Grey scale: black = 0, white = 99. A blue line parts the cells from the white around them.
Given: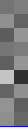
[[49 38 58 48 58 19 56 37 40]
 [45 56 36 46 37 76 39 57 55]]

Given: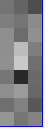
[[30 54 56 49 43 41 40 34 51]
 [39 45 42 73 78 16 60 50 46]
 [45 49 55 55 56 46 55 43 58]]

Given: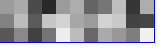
[[67 27 93]
 [21 26 49]
 [74 78 59]
 [46 82 66]
 [39 60 40]
 [67 65 73]
 [60 82 92]
 [16 77 45]
 [29 35 25]
 [66 73 53]
 [60 50 34]]

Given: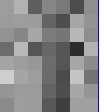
[[55 57 55 69 54 45 58 62]
 [30 65 71 17 65 76 65 62]
 [47 30 46 33 33 29 30 24]
 [52 39 48 40 42 41 39 34]
 [37 60 65 33 59 61 60 60]
 [69 61 52 72 61 64 60 61]
 [61 60 57 42 64 80 58 54]]

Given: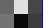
[[27 23]
 [87  4]
 [40 45]]

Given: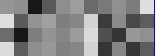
[[86 36 56 36]
 [48 28 59 21]
 [56 54 20 52]
 [47 23 31 21]
 [41 82 85 82]
 [61 52 60 52]
 [55 49 52 50]
 [35 62 57 59]
 [ 9 57 49 55]
 [55 35  9 36]
 [58 86 42 85]]

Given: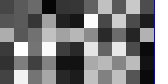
[[30 11 69  4  7  4]
 [78 29 14 29 73 33]
 [34 80 42 90 52 74]
 [75 28 16 39 72 50]
 [38 98 54 89 66 75]
 [21  8 71 16  7 11]
 [20 13 63 24  7 15]
 [ 2 63 75 97 51 65]
 [41 21 44 45 25 45]
 [35 35 34 99 49 94]
 [27 33 67 23 19 26]]

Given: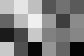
[[35 54 52  2]
 [44 24 46 39]
 [33 60 50 58]
 [74 93 78  3]
 [89 73 27 31]
 [76 39 10 78]]
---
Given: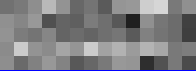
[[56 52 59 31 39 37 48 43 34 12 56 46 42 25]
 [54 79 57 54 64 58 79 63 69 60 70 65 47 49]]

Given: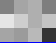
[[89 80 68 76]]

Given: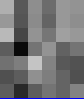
[[59 33 54 39 59 55]
 [36  4 45 57 38 45]
 [31 36 56 49 39 31]]

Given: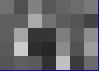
[[37 37 66 44 36 33 26]
 [35 79 18 15 54 32 61]]

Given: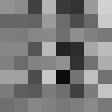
[[40 40 39 60 42 30 41 78]
 [52 52 33 72 14 17 65 73]
 [63 62 30 77  5 45 74 44]
 [43 46 52 50 47 49 53 47]]

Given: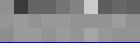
[[58 60 57 59 59 57 57 57 61 56]]

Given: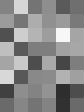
[[60 46 67 56 60 47]
 [74 35 49 49 63 65]
 [84 34 53 54 69 62]
 [41 52 45 51 19 41]]

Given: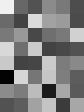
[[41 26 85 63 60 29]
 [84 43 79 26 28 32]
 [ 1 83 46 77 49 36]
 [32 36 63 76 23 65]]
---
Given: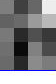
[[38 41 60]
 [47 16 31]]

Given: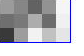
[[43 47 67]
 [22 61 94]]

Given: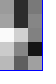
[[63 17 52]
 [97 81 50]]

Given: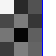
[[28 48 21]
 [46  2 37]]

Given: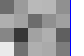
[[68 63 42]
 [52 21 63]]

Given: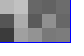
[[33 67 35]
 [23 62 57]]

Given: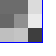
[[40 56 91]
 [74 76 24]]

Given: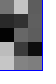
[[16 19 37]
 [ 1 40 36]]
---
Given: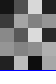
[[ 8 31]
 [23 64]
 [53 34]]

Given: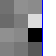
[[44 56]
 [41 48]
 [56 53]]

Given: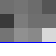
[[43 45]
 [22 48]
 [45 56]]

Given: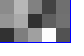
[[54 71]
 [58 66]
 [19 49]]

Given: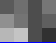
[[35 43]
 [56 45]
 [71 76]]

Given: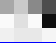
[[65 78]
 [97 87]
 [93 90]]

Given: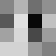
[[52 70]
 [34 87]
 [63 84]]
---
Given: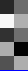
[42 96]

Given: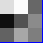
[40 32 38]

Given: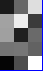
[86 92 62]

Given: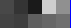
[56 40]

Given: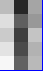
[64 37 79]

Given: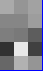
[63 52 49]

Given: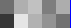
[67 57]
